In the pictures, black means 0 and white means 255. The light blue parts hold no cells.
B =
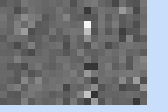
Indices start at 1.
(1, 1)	90
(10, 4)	78
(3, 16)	94
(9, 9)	113
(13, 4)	96
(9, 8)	99
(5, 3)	128
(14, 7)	105
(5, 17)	106
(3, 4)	139
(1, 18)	109
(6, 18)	74
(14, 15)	99
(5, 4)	156
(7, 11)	110
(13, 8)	113
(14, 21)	95
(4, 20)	78
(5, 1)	106
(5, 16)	88
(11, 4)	108
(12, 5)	106
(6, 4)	106
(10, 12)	110
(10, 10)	118
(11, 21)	110
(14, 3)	88
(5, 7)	92
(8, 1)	100
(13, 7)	110
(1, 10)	110
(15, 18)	102
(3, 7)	88
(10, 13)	55
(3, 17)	112
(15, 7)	98
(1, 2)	100
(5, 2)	100
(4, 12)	109

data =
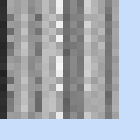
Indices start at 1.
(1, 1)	45
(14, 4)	191
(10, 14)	185
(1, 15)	163
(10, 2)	165
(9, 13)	207
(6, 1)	44
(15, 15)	170
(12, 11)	128
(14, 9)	158
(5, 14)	162
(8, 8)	191
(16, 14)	166
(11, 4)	180
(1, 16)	129
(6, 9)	241
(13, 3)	157
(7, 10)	115
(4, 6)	146
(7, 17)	160
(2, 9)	234
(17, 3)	154
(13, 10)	114
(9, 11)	137
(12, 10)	114
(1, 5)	143
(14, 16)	103
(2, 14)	183
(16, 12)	128
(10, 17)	160
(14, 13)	174
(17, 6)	157
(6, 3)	154
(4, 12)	120
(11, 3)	159
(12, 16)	115
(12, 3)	158
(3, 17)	169

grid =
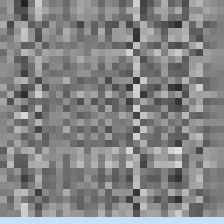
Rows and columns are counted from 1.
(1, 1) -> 139
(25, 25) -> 102
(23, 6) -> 181
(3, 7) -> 127
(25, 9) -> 136
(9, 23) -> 142
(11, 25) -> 104
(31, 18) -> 153
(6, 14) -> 121
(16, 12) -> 137
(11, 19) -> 89
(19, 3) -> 180
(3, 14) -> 140
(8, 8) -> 154
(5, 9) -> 114
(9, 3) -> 96
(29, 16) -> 103
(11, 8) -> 110
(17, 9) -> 141
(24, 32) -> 140
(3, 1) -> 136
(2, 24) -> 165
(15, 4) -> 136
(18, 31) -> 141
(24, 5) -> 169
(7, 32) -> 132
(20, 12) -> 153
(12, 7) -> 133
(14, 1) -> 122
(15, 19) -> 62
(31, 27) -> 148
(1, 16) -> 138
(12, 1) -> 127
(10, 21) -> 112
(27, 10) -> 101
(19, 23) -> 105
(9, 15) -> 127
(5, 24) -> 94
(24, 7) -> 174

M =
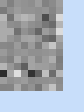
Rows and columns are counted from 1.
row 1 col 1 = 153
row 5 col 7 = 156
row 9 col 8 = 173
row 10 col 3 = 130
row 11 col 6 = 97
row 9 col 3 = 168
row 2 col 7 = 148
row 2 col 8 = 134
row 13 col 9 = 142
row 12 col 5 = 139
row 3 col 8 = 129
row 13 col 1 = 131
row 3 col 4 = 183
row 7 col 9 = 149
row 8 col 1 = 154
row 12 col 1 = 158
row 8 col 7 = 147
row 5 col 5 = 132
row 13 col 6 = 119
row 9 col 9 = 124
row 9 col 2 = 129
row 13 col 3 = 169
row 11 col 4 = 144
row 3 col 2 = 116
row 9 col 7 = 155
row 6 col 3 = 139
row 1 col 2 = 129
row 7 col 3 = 155
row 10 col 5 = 164
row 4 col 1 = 170
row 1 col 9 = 158
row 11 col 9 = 182
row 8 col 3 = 148
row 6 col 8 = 101
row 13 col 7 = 160

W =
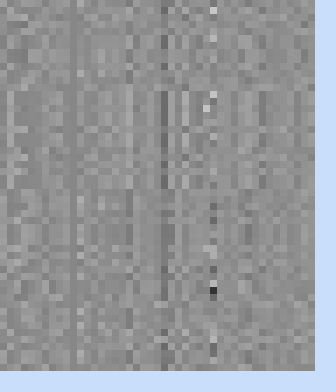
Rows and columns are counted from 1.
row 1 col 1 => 159
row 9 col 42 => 149
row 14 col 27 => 170
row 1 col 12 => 169
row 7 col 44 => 142
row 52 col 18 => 138
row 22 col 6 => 145
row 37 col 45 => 143
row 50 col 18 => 148
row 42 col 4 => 127
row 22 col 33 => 144
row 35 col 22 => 143
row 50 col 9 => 149
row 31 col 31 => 135
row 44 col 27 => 129
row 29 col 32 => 147
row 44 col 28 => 153
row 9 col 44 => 128
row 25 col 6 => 137
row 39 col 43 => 132
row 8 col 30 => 147
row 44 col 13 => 157
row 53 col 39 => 149
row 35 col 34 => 149
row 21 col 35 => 151
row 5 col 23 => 153
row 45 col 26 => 156
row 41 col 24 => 121
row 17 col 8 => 152
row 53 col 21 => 152
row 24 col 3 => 139
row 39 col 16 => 148
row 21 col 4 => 135
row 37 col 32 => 149
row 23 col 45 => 131
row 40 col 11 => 135
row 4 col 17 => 150
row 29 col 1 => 160
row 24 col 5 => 136
